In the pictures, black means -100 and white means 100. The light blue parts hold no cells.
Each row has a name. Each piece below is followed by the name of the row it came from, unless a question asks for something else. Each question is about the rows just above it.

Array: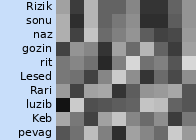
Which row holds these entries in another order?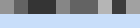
Rizik
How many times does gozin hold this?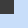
1
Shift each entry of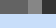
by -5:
[-27 -27   0 -64]
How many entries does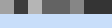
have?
8
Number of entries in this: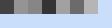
7
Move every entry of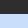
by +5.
[-59 -59]

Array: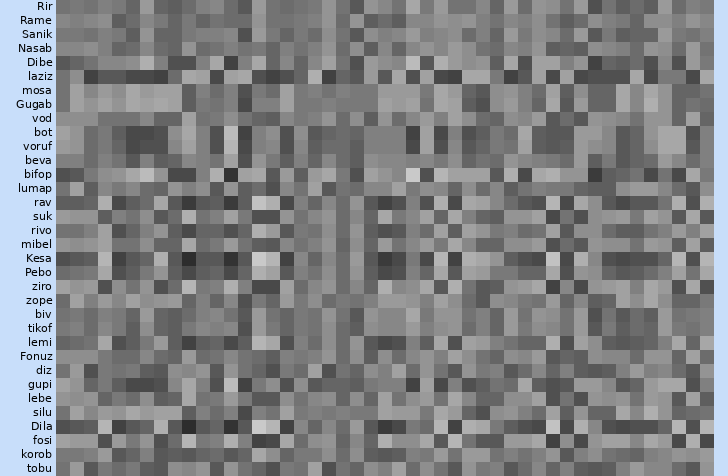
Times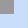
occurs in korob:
5
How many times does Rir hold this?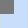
5
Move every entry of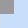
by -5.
[16]

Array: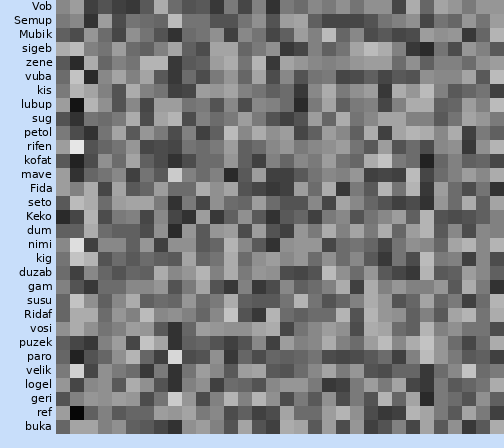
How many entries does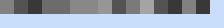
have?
15
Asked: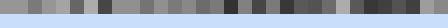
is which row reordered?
Vob
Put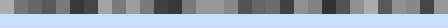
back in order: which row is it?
logel
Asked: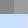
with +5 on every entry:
[12 28]

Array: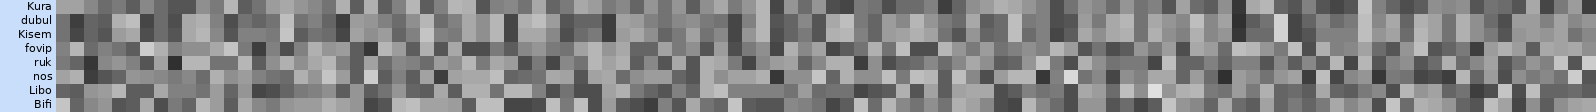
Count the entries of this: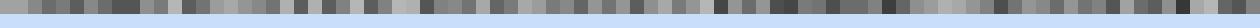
90
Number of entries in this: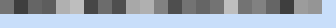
23

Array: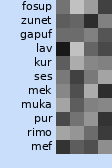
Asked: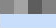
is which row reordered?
muka
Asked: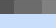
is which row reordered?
gapuf

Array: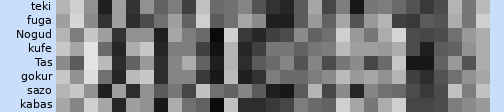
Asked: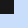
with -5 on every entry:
[-86]
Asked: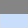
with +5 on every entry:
[9 9]

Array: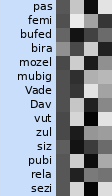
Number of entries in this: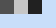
3
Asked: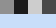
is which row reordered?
mozel
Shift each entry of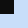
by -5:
[-95]
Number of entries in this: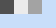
3
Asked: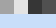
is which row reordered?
Vade
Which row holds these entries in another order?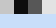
pas

